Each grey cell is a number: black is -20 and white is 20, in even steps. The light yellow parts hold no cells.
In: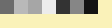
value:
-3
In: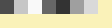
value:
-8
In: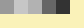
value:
4
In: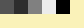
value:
-7
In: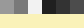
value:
4
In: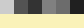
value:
12
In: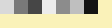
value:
14
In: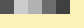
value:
-7
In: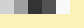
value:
13
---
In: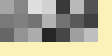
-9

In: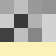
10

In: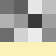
13

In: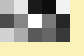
-6

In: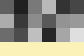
-14

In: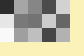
10

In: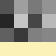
-11

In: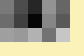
8
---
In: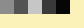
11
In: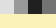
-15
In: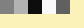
-18
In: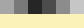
-14
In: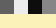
-18
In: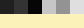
-19
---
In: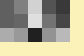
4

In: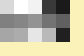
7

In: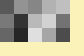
-14

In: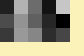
4

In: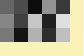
-17

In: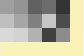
13
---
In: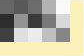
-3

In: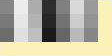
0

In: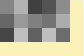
-10

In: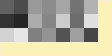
6

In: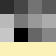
-9

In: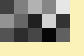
8

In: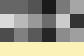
-16

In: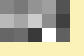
3
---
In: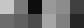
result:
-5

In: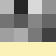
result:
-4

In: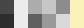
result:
-13

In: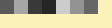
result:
-11

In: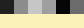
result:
2

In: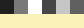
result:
-1
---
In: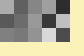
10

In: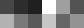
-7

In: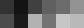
3

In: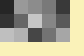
-6

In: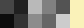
-7

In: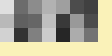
-8

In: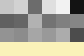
1

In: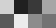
6

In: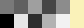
2
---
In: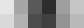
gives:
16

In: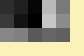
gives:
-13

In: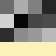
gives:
-3

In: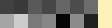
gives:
-10

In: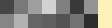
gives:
-9

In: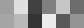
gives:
5

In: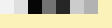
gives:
18

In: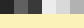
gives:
-14
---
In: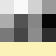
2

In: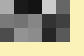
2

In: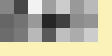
9

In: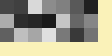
6

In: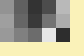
-3

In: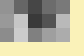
0

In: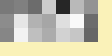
10
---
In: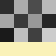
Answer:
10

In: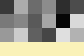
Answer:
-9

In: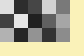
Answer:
3

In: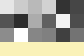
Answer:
0

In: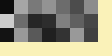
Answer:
-12

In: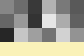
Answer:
-2

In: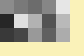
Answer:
4

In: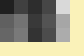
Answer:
-12

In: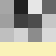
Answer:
13

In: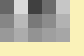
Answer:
3
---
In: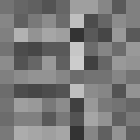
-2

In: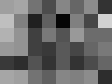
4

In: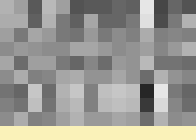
-2

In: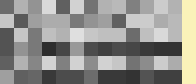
-7

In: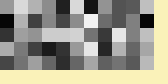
-12
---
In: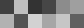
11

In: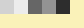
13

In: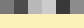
9

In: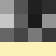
5

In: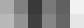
16

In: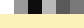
9

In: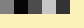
0
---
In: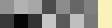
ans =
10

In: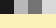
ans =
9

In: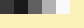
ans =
8

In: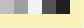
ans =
10

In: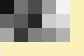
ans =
14

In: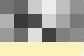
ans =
15
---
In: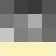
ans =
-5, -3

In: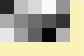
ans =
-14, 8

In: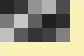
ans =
-14, 0

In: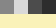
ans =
1, -13

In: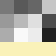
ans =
-1, -15

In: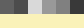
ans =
-5, -11
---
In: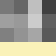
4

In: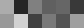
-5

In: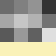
11

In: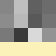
9

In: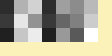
-4

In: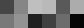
9

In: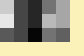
-14

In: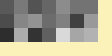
0
